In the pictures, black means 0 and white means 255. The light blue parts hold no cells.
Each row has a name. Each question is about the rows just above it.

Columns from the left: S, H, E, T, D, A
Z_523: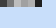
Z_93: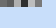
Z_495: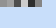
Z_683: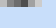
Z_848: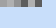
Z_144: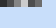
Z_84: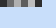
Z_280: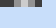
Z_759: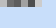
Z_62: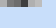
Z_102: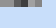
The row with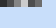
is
Z_144
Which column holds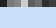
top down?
A
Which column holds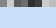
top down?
A
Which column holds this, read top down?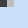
S

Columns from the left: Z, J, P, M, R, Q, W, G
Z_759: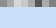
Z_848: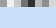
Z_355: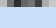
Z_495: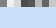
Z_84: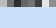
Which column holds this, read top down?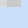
G
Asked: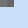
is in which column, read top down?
M

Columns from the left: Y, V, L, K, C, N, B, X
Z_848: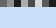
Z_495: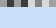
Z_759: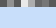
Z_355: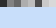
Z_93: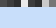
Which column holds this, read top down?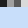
X
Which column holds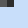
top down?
Y

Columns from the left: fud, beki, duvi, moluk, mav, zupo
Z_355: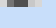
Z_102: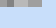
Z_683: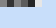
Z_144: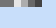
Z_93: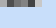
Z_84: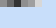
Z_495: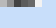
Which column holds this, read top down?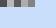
moluk
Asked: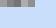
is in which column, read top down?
fud
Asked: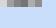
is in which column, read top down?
fud
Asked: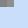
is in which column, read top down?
moluk
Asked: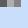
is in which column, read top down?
moluk
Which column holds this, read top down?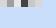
zupo

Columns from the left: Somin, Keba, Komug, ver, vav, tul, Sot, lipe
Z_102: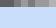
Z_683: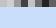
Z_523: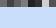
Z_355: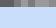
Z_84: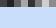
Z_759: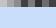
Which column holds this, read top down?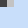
Somin
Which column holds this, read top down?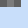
Komug

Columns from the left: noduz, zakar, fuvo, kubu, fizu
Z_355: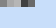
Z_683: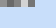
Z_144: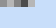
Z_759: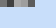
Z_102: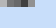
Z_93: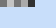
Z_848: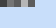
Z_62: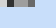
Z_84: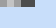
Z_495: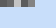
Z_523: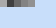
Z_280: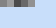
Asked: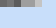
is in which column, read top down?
fuvo
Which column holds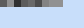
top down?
fizu
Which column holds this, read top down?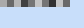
zakar
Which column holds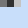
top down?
zakar

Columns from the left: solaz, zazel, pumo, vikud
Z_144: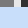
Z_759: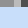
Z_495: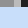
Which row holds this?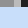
Z_495
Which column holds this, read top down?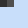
vikud

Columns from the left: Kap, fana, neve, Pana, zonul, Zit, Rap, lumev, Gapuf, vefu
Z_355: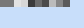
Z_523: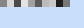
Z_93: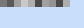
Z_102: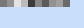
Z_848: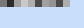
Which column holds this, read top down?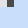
neve
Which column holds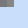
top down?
Kap
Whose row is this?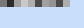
Z_848
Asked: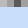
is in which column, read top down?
Rap
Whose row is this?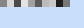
Z_523
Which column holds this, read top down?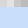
Pana

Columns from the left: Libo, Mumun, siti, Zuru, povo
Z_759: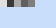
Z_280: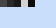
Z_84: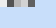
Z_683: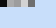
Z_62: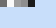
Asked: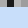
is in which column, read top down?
siti
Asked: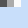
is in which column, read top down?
Mumun

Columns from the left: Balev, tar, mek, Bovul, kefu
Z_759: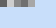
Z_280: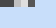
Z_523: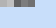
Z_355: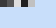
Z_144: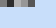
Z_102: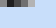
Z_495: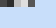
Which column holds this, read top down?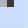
Balev
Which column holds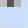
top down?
kefu
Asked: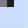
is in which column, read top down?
Bovul
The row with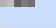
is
Z_523
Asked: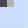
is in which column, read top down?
Balev
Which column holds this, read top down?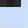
tar
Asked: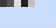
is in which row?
Z_355

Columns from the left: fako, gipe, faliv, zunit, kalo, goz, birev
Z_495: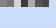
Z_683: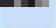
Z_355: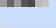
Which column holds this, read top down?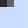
gipe
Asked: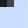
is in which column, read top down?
kalo
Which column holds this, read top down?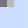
goz

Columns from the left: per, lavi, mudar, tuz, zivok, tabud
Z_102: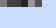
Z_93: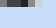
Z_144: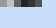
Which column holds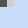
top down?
tabud
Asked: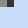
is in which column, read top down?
zivok
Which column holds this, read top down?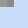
zivok
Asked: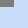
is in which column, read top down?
per

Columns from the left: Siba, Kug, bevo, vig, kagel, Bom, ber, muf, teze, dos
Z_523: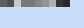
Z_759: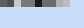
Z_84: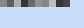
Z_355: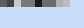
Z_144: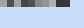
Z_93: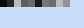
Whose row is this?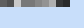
Z_523
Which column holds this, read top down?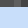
Kug
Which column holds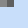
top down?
Siba
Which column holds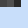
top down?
Kug
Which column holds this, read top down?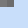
kagel

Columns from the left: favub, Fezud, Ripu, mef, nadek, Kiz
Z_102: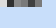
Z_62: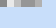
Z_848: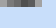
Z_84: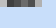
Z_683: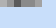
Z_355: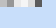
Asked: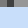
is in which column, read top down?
Fezud
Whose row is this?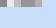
Z_62
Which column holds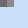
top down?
mef
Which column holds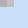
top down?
favub
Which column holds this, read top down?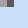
Kiz
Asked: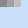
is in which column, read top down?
favub
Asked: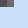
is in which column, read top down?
mef

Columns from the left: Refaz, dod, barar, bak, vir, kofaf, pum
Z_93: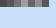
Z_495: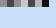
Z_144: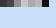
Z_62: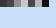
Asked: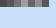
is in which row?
Z_93
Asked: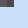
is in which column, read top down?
dod
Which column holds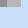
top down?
kofaf
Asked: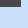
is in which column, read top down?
dod
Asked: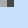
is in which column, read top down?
vir

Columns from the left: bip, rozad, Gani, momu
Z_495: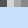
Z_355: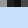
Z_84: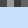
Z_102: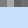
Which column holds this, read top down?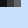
Gani
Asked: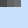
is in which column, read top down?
momu

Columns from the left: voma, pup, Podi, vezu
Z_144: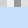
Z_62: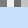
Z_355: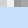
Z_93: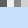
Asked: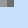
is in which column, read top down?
Podi
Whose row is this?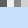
Z_93
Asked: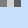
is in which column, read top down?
voma
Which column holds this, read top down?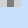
voma
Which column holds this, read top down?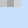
vezu

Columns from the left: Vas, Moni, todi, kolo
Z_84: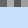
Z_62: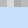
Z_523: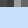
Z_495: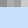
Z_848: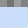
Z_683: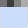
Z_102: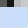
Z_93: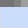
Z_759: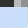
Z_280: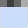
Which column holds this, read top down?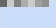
kolo
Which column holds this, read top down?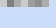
kolo
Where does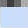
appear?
Z_280
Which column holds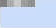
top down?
kolo
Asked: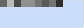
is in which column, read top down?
Vas

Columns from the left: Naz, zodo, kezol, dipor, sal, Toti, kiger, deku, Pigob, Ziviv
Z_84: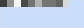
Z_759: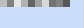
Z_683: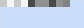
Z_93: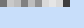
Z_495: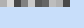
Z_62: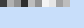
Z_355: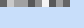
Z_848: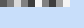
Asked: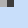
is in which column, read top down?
Naz
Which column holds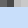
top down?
sal
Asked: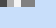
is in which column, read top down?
dipor
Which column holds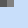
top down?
Ziviv

